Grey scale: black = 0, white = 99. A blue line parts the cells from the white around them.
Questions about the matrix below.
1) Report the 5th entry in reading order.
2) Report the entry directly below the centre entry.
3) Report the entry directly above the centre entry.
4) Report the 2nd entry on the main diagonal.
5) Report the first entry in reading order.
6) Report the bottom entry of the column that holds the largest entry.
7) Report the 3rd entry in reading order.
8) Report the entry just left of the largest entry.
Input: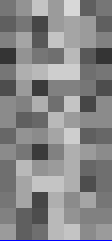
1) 84
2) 64
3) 43
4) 46
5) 46
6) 76
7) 76
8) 60

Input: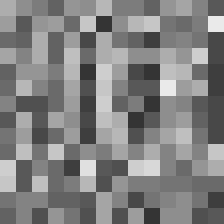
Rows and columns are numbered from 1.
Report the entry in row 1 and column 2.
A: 55
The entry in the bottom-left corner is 38
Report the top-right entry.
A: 34
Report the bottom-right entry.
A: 34
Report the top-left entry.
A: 67
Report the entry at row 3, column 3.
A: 67
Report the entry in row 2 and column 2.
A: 34
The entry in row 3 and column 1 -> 41
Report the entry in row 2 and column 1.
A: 61
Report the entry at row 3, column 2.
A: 38
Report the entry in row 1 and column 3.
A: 48

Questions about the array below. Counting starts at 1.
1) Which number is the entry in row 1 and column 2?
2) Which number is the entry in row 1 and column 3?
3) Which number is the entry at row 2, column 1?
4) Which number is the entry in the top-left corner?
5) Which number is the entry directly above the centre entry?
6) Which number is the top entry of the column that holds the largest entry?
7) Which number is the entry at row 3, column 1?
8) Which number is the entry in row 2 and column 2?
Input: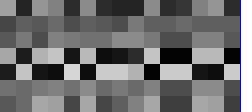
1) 14
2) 58
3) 27
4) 62
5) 54
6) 17
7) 34
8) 37

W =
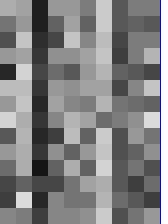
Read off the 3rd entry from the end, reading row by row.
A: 31
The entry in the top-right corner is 48
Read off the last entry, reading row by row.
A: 59
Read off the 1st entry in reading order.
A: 67
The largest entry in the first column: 82
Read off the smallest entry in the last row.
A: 24
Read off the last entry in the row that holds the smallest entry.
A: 31
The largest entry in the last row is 79
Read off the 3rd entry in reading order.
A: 12
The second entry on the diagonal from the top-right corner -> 38
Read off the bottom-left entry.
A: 52
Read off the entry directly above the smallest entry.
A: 21
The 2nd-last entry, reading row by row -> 45
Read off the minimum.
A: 8
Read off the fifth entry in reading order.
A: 59
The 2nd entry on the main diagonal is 59
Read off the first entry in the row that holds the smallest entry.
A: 42
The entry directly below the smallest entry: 27
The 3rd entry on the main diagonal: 18

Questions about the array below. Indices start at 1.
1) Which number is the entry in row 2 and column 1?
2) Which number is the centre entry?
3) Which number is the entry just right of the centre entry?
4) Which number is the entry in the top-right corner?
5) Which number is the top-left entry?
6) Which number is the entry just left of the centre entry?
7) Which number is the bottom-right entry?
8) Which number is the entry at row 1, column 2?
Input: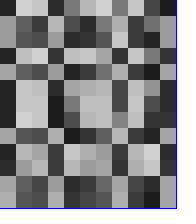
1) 60
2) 74
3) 74
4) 11
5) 14
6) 47
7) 64
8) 81

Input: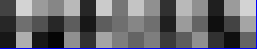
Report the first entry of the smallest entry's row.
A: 9
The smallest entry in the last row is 2
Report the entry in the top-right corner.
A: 82
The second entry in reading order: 82
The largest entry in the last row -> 68
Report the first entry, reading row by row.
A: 26
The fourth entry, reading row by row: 52
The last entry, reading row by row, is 39
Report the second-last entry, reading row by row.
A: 6
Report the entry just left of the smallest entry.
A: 9
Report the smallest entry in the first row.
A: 12

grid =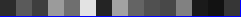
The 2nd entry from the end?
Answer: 7
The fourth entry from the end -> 50
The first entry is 17
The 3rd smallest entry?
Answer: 14

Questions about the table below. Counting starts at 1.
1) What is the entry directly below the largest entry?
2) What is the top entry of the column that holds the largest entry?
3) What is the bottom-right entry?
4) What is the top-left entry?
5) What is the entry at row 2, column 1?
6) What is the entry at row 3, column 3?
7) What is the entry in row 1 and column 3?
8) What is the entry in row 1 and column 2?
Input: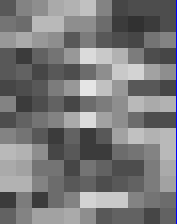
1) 42
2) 75
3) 38
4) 34
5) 45
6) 59
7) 55
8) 51

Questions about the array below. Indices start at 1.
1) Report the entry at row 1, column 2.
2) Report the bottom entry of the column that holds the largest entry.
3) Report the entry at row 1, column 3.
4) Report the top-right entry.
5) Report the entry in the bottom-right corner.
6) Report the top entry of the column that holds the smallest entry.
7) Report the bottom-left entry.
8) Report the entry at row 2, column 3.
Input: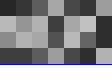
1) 21
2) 18
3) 36
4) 61
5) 69
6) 15
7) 24
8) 69

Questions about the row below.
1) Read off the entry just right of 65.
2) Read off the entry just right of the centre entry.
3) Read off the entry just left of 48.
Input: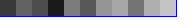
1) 45
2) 58
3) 10

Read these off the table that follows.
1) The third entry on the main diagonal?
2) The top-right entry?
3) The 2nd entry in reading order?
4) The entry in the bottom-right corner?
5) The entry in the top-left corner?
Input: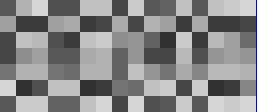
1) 72
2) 83
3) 69
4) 83
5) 34

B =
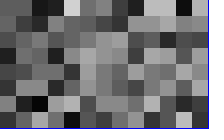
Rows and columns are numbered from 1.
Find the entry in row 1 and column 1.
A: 36
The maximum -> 81
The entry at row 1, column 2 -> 36
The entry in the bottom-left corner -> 20
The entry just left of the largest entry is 12
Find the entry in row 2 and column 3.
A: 16
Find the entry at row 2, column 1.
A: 39
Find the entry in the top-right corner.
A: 69
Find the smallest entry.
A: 2
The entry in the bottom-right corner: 20
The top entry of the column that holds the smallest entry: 9
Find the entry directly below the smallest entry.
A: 65
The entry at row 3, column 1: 30
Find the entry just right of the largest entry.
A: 43
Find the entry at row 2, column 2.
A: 24
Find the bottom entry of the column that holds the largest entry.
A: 5
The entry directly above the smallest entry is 53
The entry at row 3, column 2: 39
